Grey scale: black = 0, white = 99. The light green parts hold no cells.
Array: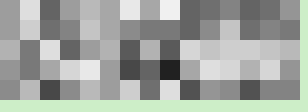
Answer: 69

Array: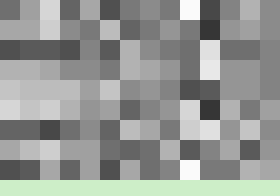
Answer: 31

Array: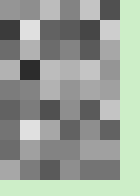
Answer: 42

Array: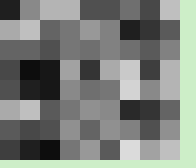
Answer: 39

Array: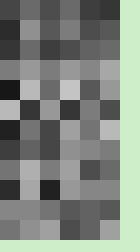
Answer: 21

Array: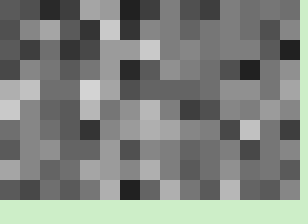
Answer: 35

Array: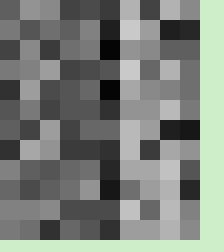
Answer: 26

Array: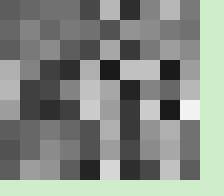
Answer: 36
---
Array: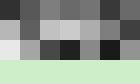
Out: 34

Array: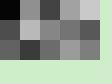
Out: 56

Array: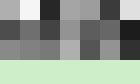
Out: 95

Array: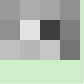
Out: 67

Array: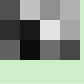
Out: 75

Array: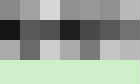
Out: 62

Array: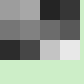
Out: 65

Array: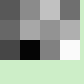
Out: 54

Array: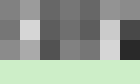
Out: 60
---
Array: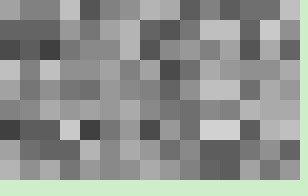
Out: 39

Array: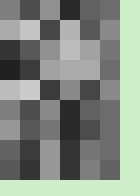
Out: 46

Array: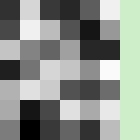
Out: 15

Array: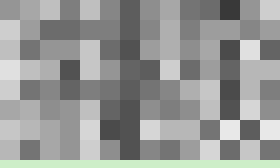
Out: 39

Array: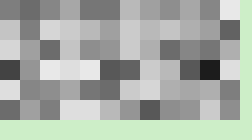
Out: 68

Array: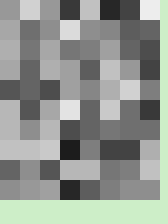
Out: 30

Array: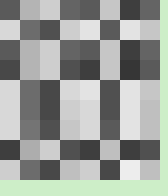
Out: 39

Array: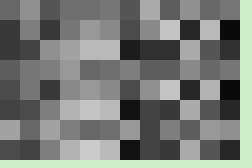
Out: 19

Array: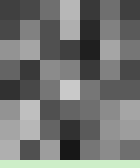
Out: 46
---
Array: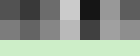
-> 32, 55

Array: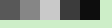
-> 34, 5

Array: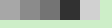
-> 65, 81

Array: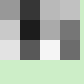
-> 59, 42

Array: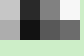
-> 77, 42

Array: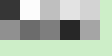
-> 21, 64

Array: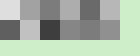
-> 86, 56

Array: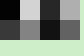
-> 1, 38
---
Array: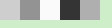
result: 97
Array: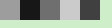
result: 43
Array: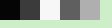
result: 96
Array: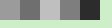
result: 74
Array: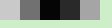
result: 2
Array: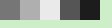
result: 91
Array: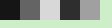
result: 84
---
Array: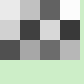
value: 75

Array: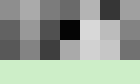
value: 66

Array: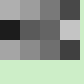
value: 61

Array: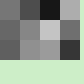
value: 30

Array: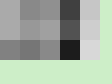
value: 53

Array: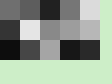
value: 36
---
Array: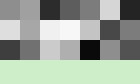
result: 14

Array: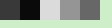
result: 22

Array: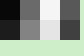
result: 11

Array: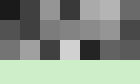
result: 14

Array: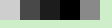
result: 11

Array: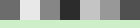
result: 31

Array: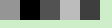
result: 24
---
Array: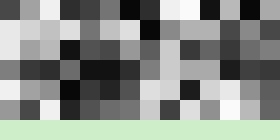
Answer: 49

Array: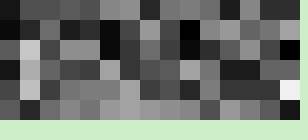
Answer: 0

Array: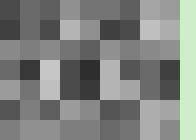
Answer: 56

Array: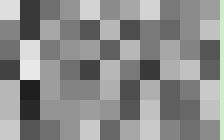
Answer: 33

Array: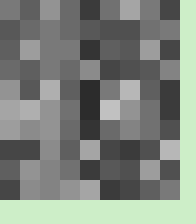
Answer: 27

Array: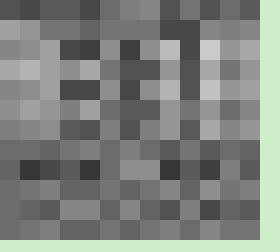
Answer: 65
